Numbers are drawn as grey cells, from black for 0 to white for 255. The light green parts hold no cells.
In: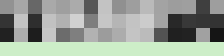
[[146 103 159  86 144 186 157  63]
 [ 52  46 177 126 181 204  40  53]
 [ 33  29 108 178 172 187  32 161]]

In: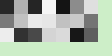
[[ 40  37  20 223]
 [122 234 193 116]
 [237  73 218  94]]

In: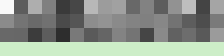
[[249 174  58 184 161 130 146  68]
 [139 106  74 141 138 128 115  77]
 [104  60  45  90 131  69  97  89]]

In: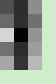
[[ 79 141]
 [106 112]
 [213 147]
 [113 157]
 [167 184]]

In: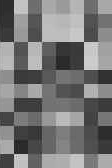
[[ 46 110 154 110]
 [ 50  85 183  82]
 [ 57  78 189  76]
 [178 182  54 200]
 [184 189  42 203]
 [143  61 117  78]
 [166 169  82 176]
 [149  62 116  71]
 [ 68 107 186  67]
 [145  56 125  76]
 [170  70 132  80]
 [ 64  98 174 122]]

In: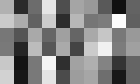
[[177 108  78 153  16]
 [202  97  44 118 252]
 [119 169 160 169 120]
 [121 188 170 203 124]
 [200 120  47 175  52]
 [210 121  75 166  24]]
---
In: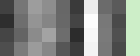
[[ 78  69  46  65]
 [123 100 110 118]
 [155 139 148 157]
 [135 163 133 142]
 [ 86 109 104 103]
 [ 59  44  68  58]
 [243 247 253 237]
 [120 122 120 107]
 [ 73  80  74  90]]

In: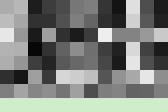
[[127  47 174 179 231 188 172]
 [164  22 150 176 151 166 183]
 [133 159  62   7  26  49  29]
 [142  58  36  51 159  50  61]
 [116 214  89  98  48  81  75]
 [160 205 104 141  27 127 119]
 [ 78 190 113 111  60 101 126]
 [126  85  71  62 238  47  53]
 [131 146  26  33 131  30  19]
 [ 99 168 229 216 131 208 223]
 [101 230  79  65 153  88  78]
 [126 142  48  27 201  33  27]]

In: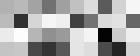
[[196 235 187 178]
 [199 253  48 185]
 [ 72 182 214 163]
 [ 52 144 245 113]
 [ 88 154 239 160]
 [229 230  64 193]
 [221 244 114 220]
 [ 75   4 219  91]
 [ 35 203 225 210]
 [211 238 103 246]]

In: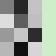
[[183 153 221 126]
 [ 17 198  94  39]
 [214  44 191 195]]

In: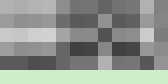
[[ 90 157 201 156 178]
 [ 90 142 198 144 173]
 [ 78 145 207 146 179]
 [ 80 150 209 152 182]
 [102 102 164 109 141]
 [116  64 137  90 115]
 [117  68 138  93 116]
 [177 135  83 145 100]
 [115  64 137  90 114]
 [118  70 141  97 118]
 [ 87 151 203 153 177]
 [147 139 125 133 130]]

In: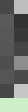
[[ 70  86  79  86  88  90  73]
 [198  75 141  69  57  50 189]]

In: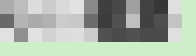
[[225 105 172]
 [143 180 189]
 [225 170 220]
 [210 177 204]
 [220 203 218]
 [222 200 226]
 [203 108 137]
 [ 81  60  63]
 [ 75  81  72]
 [ 81 191 160]
 [ 74  65  66]
 [ 75  79  55]
 [223 195 223]]

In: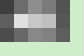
[[ 76  94  63]
 [104 224 108]
 [136 199 142]
 [129 191 123]
 [ 94  86  83]]
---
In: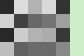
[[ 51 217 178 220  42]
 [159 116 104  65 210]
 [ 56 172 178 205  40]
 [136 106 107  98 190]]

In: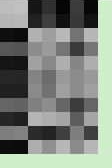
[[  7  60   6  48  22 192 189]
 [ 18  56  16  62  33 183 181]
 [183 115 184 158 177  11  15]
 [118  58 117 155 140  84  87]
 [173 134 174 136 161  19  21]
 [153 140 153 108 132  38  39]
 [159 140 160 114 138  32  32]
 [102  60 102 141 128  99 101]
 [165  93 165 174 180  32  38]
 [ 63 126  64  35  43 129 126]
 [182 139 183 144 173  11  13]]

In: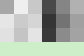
[[177 133  73 200 239 167]
 [160 115  53 213 203 230]
 [163 139  57 228 196 225]]

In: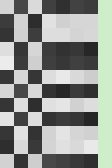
[[ 60  66  48  64 218  71 212]
 [214 214 208 225  45 210  60]
 [215 212 221 221  61 209  52]
 [ 39  55  50  60 214  55 222]
 [ 58  64  55  63 207  60 236]
 [205 217 233 221  54 214  54]
 [ 47  58  39  51 216  71 213]
 [221 209 229 224  46 222  53]
 [ 38  54  60  52 221  63 228]
 [209 213 228 211  51 226  54]
 [233 217 224 212  57 217  46]
 [ 47  56  65  72 206  51 210]]

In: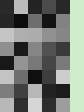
[[ 40  75  35 188  41]
 [130  19 110  12  38]
 [134 145 172 175 197]
 [ 57  81 134  25 143]
 [122  70 120 148  24]
 [205  61  15 110 195]
 [ 27  34 183  64 125]
 [157  45 213  45 184]]

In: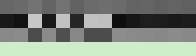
[[ 96  99  96 101  99 107 110 107  98 115 100 115 106 103]
 [ 28  26  29  30  23  14 191 193  37 194  25 199  18  25]
 [136 139 135 137 138 140  76  76 135  79 138  75 139 137]]

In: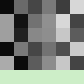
[[215  61 122  70 106  11]
 [ 68 216 144 114  18 159]
 [ 92 199 142 136  33 159]
 [203  78 114  70 121  11]
 [ 68 199 140  92  11 171]]
